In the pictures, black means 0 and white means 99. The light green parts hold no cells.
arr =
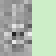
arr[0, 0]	63
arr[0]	[63, 58, 58, 54, 56, 59, 73, 63]
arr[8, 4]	49
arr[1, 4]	61
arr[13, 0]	62
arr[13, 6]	65
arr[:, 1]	[58, 58, 59, 52, 61, 63, 52, 59, 83, 71, 55, 73, 66, 58]
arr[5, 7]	61
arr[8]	[58, 83, 77, 13, 49, 27, 77, 92]
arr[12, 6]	64
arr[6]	[59, 52, 66, 89, 75, 84, 47, 35]
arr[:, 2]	[58, 57, 60, 51, 59, 61, 66, 55, 77, 68, 47, 63, 64, 63]
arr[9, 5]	52
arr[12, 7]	69
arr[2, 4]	65
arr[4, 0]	62
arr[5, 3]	65
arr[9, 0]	59
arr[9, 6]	71
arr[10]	[67, 55, 47, 90, 69, 75, 50, 38]
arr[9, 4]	58
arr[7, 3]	73
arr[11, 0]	58
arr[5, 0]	59
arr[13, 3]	60

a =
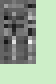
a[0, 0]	40
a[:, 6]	[37, 31, 42, 31, 39, 44, 49, 51, 47, 29, 22, 34, 31, 32, 29, 41]
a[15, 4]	39
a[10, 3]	86
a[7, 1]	56
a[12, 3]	60
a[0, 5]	40
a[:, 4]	[40, 49, 38, 37, 25, 44, 25, 44, 45, 36, 32, 37, 38, 41, 36, 39]
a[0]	[40, 38, 39, 47, 40, 40, 37, 44, 41]
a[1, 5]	50
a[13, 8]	38
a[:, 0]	[40, 38, 41, 39, 41, 41, 43, 43, 42, 38, 37, 39, 39, 39, 38, 41]
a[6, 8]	60
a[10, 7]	93
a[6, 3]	11
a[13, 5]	40
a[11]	[39, 30, 36, 55, 37, 37, 34, 56, 46]
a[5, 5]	44
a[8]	[42, 57, 47, 23, 45, 46, 47, 14, 30]
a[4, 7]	75
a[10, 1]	9
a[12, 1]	29
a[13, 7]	43
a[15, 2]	39
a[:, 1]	[38, 62, 33, 27, 6, 51, 13, 56, 57, 25, 9, 30, 29, 39, 26, 35]
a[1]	[38, 62, 48, 52, 49, 50, 31, 11, 19]
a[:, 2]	[39, 48, 38, 34, 25, 45, 27, 47, 47, 34, 28, 36, 36, 39, 34, 39]
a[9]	[38, 25, 34, 66, 36, 35, 29, 65, 48]
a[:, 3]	[47, 52, 39, 60, 35, 30, 11, 14, 23, 66, 86, 55, 60, 55, 64, 43]

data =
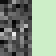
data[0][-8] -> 6
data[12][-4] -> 27
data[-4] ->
[3, 14, 39, 25, 28, 52, 31, 31]
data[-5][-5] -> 65
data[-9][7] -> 30
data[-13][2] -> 47
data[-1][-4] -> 39
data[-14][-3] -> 28
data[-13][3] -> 20
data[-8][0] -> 38
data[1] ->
[37, 26, 47, 20, 3, 22, 9, 29]
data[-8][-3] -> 49
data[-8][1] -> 32
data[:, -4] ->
[40, 3, 34, 36, 36, 16, 39, 16, 28, 30, 28, 24, 27, 39]
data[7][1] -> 60
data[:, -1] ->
[20, 29, 25, 30, 15, 30, 30, 28, 36, 43, 31, 49, 34, 38]
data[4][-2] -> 35
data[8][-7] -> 42
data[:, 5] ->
[28, 22, 27, 25, 36, 44, 49, 65, 36, 55, 52, 43, 26, 42]
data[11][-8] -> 25
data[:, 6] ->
[38, 9, 13, 30, 35, 27, 71, 13, 26, 14, 31, 15, 24, 17]
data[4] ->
[48, 53, 30, 37, 36, 36, 35, 15]
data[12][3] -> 37
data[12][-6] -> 48
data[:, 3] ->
[61, 20, 17, 42, 37, 1, 7, 23, 91, 65, 25, 33, 37, 5]
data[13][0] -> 40
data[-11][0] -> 58

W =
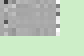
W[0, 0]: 67
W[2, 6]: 65
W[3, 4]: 63
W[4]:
[66, 62, 66, 67, 66, 65, 66, 65, 66, 66, 65, 66, 65, 65, 91]
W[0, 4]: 72
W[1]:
[67, 67, 71, 79, 61, 63, 62, 65, 67, 72, 63, 70, 63, 66, 49]
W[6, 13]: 65
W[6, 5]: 65
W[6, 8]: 65
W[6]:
[65, 77, 66, 68, 64, 65, 65, 65, 65, 66, 65, 66, 65, 65, 56]
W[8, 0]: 64
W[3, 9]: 69
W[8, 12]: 66
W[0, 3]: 54
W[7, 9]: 61
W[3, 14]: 43
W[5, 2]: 67
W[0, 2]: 63
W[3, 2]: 69
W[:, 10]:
[68, 63, 65, 64, 65, 66, 65, 67, 67]
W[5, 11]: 67
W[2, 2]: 65
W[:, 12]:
[68, 63, 65, 65, 65, 66, 65, 67, 66]
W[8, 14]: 92
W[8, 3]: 59
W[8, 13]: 65
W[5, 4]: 68
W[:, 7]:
[67, 65, 65, 65, 65, 66, 65, 66, 66]
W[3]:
[67, 61, 69, 73, 63, 64, 64, 65, 66, 69, 64, 68, 65, 66, 43]

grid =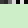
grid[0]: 22
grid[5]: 88
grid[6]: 3
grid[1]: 16

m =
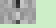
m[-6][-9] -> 65
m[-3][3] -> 67
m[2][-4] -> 62
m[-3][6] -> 61
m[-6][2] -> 73
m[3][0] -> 61
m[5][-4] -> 72
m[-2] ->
[58, 70, 56, 65, 75, 57, 68, 65, 59]
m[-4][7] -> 62
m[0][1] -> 59
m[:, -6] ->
[52, 52, 63, 67, 65, 54]
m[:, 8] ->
[70, 69, 62, 59, 59, 67]
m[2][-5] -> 58
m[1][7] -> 60

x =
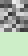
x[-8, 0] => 51
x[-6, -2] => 34
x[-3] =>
[36, 51, 60, 70, 25, 46, 33]
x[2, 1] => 57
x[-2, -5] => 74
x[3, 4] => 82
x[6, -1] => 46
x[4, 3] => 52
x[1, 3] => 55
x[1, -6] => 34
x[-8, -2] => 58
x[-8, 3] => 92
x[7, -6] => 42
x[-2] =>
[68, 86, 74, 32, 77, 62, 46]
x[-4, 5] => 53
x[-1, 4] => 48
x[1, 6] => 25
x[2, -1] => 45
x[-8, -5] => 45

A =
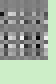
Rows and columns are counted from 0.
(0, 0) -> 51
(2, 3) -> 53
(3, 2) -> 82
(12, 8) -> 52
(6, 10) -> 48
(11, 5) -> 90
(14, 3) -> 48
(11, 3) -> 73
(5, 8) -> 61
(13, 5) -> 71
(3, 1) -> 51
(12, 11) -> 66
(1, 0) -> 50
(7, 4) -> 50
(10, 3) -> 44
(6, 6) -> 54
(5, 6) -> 26
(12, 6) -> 42
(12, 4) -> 48
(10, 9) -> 58
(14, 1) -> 51
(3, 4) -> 44
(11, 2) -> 82
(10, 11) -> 39
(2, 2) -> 54
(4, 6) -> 51
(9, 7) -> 34
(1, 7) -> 49
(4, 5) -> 41
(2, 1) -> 45
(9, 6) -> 17
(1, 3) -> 51
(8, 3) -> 61
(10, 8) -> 48
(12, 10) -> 46
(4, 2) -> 46
